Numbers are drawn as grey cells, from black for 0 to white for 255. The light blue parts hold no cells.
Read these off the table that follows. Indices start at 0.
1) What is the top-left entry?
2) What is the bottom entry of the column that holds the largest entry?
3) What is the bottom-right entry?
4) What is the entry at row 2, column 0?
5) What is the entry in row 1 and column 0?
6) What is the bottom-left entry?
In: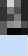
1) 65
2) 8
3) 21
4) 50
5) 50
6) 93

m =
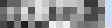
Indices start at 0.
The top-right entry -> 167
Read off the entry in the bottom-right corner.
151
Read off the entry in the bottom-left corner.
72
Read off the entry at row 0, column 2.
99
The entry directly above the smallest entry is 198
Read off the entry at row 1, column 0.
111
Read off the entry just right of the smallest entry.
136
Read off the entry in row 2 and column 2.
99
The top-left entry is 57
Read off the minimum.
30
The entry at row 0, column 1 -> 99

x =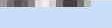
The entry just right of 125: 66
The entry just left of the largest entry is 223

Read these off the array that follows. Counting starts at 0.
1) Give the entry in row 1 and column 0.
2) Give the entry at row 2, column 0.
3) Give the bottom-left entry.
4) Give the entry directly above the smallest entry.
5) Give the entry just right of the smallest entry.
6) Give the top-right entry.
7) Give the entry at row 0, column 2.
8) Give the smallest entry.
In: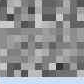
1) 113
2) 113
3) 141
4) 171
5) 99
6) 85
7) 185
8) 55

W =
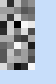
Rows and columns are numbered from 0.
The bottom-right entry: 247
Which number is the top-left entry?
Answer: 206
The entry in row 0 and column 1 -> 45
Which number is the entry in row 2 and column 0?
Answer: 182
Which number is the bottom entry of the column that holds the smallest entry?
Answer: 14
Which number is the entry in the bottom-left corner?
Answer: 219
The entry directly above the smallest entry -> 219
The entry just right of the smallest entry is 247
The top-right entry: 143
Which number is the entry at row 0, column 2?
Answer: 194
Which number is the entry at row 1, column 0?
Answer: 158
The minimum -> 0

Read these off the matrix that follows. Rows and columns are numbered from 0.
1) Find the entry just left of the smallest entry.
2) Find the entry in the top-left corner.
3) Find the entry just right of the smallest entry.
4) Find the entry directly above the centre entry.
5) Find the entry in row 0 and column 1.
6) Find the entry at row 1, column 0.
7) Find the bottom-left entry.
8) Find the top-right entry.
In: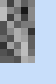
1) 110
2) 161
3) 137
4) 95
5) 66
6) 189
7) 95
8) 122
